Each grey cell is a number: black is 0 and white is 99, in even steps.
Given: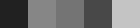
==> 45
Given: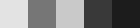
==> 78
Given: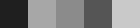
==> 54
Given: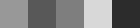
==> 49
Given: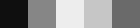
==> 92
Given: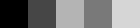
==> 70
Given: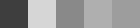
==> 53
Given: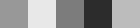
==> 48
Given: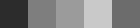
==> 60
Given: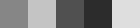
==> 31
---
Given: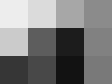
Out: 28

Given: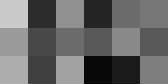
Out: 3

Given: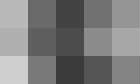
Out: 23

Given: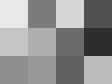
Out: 59

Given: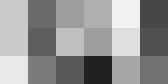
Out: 13

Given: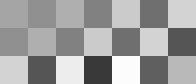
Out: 98

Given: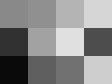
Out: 37

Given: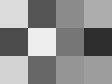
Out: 40
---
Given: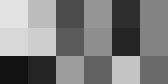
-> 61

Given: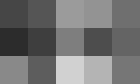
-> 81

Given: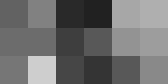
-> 27

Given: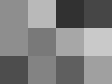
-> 37

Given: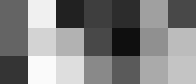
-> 86

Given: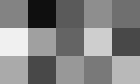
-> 59
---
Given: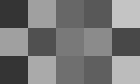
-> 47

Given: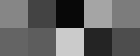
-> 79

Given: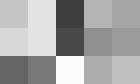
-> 28

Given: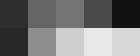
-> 80

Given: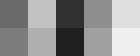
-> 12

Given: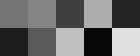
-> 74
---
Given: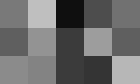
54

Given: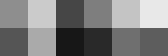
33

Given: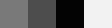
47

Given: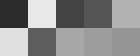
87

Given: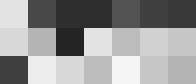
25

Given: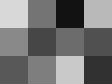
34

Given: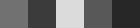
44

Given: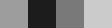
61

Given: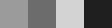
60

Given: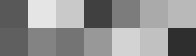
37
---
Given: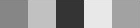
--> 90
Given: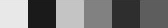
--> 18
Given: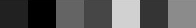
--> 20
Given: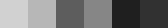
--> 12
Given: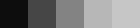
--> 71
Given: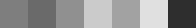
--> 87
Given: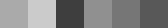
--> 46
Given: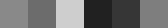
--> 21
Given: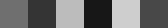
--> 80
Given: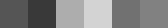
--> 44
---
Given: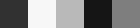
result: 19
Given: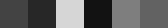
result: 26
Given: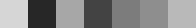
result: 83
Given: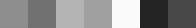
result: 55
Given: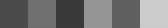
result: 29
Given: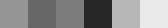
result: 58
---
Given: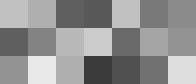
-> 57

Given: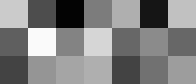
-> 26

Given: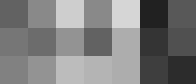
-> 50

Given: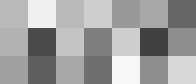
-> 62

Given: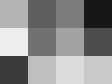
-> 23

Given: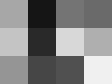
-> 58

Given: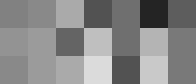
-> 53

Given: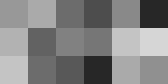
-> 76

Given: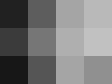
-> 9

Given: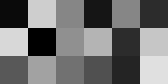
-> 34
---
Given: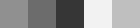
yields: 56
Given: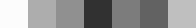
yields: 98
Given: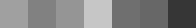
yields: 62
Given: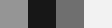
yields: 58
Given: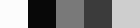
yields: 98
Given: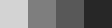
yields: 82
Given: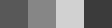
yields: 34
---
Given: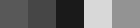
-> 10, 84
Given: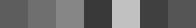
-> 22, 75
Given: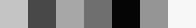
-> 43, 96
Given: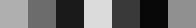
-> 85, 85
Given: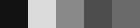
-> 53, 85
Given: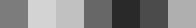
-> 40, 82
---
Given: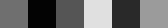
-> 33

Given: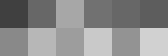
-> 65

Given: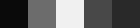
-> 93

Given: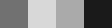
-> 66

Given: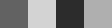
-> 17

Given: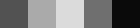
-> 85

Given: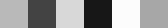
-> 84
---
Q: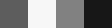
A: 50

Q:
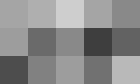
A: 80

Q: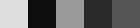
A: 60

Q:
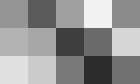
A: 62

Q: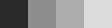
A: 67

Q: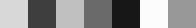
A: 74
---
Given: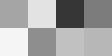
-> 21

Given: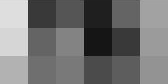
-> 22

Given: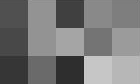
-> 45

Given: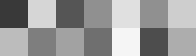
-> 56

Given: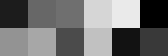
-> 91

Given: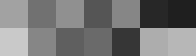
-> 15
